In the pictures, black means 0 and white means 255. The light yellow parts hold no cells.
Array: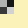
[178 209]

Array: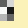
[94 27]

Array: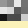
[149 216 74]

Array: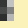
[54 128]

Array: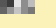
[86 150]

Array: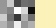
[150 131 55 151]

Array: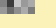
[131 107]

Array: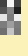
[67 134 239]

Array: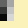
[99 196]
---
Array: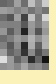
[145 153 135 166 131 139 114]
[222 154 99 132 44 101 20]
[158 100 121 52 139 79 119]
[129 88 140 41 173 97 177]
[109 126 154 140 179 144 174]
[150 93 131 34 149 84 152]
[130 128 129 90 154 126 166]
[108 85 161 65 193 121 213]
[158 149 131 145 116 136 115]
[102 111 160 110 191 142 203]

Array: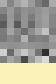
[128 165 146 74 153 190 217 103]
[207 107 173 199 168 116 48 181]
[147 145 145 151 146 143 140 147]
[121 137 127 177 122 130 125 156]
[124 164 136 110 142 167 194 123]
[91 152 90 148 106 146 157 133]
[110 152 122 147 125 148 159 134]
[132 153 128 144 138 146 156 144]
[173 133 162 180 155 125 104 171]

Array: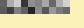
[91 63 127 97 35 140 87 151 122 104]
[97 172 205 54 143 130 166 105 176 210]

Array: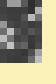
[68 61 58 63 107 189]
[66 63 61 56 80 159]
[110 194 88 99 55 73]
[188 115 67 75 58 67]
[109 191 85 66 86 72]
[150 72 64 71 60 67]
[69 62 61 83 184 113]
[64 60 60 61 49 174]
[69 156 156 89 46 71]

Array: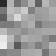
[127 137 138 166 168 174 117 158]
[237 167 89 140 154 127 147 183]
[229 186 142 174 166 164 143 121]
[187 158 157 143 157 162 168 168]
[123 125 141 161 175 121 146 151]
[94 175 216 175 165 152 159 169]
[119 189 179 202 129 158 160 175]
[43 179 112 141 178 98 183 157]

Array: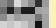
[211 198 213 199 171 19 161]
[140 183 157 168 168 117 162]
[109 32 123 28 28 164 169]
[137 112 218 172 141 48 155]
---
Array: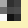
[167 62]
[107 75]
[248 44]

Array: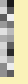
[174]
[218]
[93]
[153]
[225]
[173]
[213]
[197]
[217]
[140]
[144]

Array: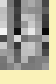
[218 51 170 70]
[188 66 143 95]
[194 57 187 61]
[207 69 201 56]
[244 15 232 9]
[74 217 136 172]
[202 54 200 51]
[158 94 192 74]
[119 102 117 128]
[115 157 123 152]

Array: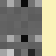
[110 120 115]
[94 92 95]
[101 98 92]
[98 102 100]
[99 99 101]
[111 127 115]
[91 100 95]
[164 82 37]

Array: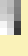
[198 131]
[201 125]
[210 120]
[245 67]
[255 56]

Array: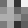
[111 52]
[148 102]
[174 151]
[124 50]

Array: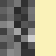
[73 118 88]
[98 41 118]
[81 67 113]
[130 41 79]
[64 164 141]
[112 56 204]
[73 128 85]
[100 129 53]

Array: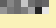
[96 109 111 101]
[149 109 165 230]

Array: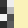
[56]
[40]
[242]
[44]
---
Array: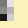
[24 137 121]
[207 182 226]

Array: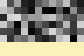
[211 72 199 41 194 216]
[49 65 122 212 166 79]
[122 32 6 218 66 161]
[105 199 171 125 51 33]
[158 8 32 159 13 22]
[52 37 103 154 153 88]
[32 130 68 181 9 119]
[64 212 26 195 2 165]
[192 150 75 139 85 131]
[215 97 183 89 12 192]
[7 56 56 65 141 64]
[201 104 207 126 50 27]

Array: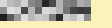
[31 143 216]
[93 224 187]
[152 214 178]
[221 72 209]
[185 182 135]
[203 103 121]
[197 220 37]
[125 209 74]
[41 183 178]
[203 115 127]
[190 67 122]
[221 58 172]
[139 63 160]

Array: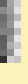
[48 107 96 92 130 117 108 138 99]
[207 143 174 148 129 151 143 157 165]
[196 232 201 230 190 229 186 225 207]

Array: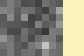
[101 113 146 108 93 89 133 103]
[123 122 117 75 88 138 124 124]
[93 96 87 73 86 90 94 106]
[111 82 108 112 78 145 115 78]
[115 119 75 88 70 65 109 82]
[91 134 108 78 127 74 82 65]
[142 195 126 55 91 111 64 113]
[113 132 121 122 101 80 104 98]
[106 109 87 119 151 128 165 89]

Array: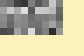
[74 134 140 160 119]
[82 104 111 201 108]
[162 137 144 169 64]
[123 134 134 221 54]
[217 116 110 89 126]
[103 114 123 203 89]
[128 136 125 199 114]
[44 163 135 185 197]
[150 126 97 103 131]

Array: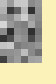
[64 142 195 52 140 213 154 176 189]
[137 144 201 82 46 152 140 59 154]
[155 150 121 154 141 134 176 99 199]
[106 189 134 142 134 127 205 183 201]
[160 137 138 74 48 168 152 50 138]
[164 112 149 127 118 130 139 144 150]
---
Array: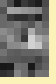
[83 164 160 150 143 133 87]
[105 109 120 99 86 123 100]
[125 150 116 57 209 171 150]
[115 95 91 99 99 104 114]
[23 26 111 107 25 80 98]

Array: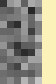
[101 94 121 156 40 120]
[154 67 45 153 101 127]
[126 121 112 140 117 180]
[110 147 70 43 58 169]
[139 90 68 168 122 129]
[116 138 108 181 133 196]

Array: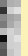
[52 208 223]
[123 169 191]
[14 208 224]
[87 195 212]

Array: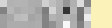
[130 183 171 177 175 162 125 211 175 52 181 115 197]
[159 172 172 172 170 173 131 145 169 247 175 129 194]

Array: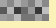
[89 183 58 104 154 55 191]

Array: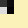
[221 5]
